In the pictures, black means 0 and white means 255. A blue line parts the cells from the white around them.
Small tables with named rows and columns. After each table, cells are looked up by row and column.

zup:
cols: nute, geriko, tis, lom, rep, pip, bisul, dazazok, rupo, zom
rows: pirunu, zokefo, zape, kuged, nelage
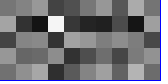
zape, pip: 151
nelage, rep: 90
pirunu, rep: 80
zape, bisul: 126
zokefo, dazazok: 76
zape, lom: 51
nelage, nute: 113
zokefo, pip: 36
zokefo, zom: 159
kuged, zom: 146
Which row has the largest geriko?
nelage

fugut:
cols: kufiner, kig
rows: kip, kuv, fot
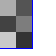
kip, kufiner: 173
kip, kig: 84
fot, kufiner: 201
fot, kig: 51
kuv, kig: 125
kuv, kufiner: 66
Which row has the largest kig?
kuv

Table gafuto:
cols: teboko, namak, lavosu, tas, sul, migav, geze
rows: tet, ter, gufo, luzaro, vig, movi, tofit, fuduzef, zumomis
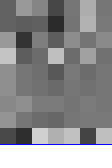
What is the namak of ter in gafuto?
93
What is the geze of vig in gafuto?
119
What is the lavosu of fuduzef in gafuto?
109
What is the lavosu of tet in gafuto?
134
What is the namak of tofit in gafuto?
143
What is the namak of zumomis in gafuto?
45
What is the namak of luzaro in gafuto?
92
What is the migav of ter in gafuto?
179
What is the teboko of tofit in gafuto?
135
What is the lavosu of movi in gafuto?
114
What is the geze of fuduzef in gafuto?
121
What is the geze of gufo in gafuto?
138
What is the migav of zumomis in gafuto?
67
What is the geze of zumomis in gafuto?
190
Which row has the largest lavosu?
zumomis

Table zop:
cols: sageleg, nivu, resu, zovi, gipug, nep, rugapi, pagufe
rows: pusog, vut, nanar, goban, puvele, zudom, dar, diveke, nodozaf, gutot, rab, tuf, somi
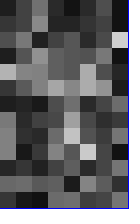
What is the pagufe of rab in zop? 117
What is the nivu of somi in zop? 24
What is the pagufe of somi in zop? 117
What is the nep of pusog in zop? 42
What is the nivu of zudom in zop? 90
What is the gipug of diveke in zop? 160
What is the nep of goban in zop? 82
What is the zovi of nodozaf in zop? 107
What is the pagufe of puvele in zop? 38
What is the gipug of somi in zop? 111
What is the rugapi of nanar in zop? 74
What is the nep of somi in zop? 62
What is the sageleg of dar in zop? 30
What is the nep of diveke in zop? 72
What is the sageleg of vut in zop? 54
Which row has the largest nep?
gutot

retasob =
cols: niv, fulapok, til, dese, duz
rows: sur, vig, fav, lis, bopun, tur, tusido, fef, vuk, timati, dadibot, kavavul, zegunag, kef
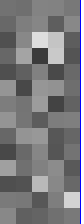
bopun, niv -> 79
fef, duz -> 127
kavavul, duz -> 104
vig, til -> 134
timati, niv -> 72
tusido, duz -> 98

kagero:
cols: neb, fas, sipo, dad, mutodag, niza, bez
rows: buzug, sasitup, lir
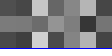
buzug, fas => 71
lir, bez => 68
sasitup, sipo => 108
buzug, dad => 102
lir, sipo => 208
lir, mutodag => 132
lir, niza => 179
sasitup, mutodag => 126
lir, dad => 74
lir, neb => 73
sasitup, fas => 122
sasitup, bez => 117
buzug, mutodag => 135
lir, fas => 63
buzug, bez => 70
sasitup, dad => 148

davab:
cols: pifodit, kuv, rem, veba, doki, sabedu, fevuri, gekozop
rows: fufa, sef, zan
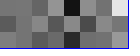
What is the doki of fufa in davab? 19
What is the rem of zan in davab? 91
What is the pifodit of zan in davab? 126
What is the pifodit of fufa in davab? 117
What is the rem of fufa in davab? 101
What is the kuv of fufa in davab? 118
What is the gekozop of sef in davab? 118
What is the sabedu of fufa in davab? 142
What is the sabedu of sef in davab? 75
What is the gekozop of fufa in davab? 229
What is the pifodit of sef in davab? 91
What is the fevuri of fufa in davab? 114
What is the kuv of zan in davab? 116
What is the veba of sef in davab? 87
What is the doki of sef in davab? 137
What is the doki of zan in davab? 42
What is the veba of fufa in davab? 148
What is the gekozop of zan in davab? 153

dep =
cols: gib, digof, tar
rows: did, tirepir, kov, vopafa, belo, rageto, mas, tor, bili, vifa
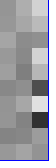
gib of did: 149
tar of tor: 49
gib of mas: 148
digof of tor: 131
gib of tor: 149
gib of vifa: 152
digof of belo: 127
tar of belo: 182
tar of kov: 144

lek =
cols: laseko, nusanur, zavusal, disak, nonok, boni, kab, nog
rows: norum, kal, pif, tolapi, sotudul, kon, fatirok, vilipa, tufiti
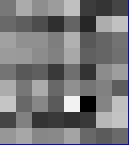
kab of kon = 129
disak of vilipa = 57
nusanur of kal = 94
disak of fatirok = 90
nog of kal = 193
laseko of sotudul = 116
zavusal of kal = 77
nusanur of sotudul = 88
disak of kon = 104
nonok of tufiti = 164
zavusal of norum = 142
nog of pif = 115
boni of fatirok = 1
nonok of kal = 100
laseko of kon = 172
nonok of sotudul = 111
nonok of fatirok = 242
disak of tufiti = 137
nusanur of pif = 144
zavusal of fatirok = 135
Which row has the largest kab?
vilipa

